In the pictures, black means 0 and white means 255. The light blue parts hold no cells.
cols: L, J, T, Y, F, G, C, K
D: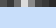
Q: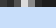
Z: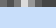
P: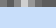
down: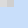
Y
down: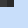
J
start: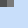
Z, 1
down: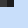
C
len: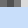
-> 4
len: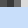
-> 4
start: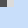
Q, 2

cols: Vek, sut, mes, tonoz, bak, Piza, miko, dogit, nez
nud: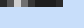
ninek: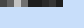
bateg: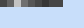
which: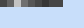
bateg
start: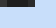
nud, 4
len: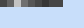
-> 9
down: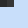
miko
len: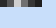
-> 6
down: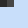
Vek
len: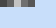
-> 5

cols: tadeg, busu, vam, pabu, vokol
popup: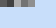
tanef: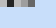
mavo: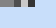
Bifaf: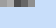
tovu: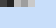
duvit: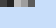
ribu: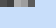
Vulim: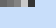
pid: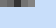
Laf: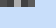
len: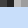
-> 4
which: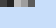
duvit
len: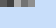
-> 5
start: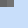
Vulim, 0
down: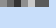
vokol
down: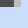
vam
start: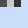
mavo, 2

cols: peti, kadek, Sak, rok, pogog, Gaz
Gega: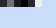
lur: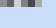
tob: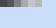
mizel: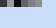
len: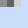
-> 3
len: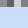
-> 4
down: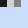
Sak

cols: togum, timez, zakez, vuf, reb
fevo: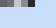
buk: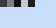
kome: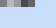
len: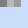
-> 3
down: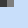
togum
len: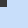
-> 1
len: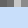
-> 4
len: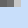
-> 3
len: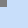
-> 1
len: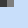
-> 2

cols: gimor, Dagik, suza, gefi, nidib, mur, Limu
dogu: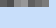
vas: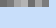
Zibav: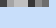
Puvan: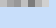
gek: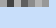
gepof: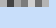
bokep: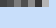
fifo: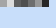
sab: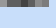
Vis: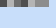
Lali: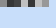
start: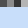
bokep, 3
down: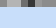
mur
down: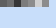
nidib
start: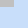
Zibav, 2
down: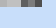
gefi
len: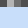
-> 4
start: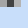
gek, 0

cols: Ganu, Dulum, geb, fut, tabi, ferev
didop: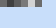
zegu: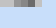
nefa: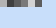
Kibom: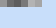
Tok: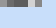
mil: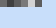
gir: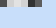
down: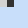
tabi
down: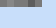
fut
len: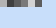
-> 6
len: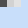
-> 3

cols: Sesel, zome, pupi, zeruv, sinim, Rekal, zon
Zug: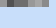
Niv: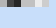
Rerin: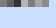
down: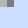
Sesel
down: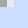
Rekal
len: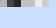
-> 7
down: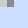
zon
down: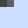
zome
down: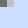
zeruv

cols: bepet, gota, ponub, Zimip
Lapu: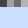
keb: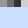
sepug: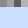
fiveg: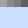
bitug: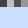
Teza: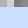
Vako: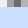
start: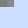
Teza, 2
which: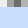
Vako
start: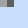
sepug, 1
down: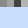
bepet

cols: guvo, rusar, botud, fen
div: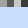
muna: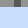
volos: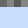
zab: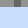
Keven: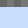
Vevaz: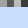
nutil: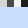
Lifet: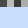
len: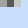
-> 3
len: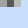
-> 3
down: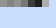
fen
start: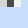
nutil, 0

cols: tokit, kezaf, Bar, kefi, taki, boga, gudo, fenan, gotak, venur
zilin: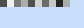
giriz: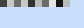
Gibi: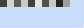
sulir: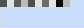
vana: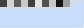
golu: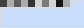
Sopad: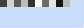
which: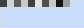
vana
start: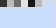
giriz, 4

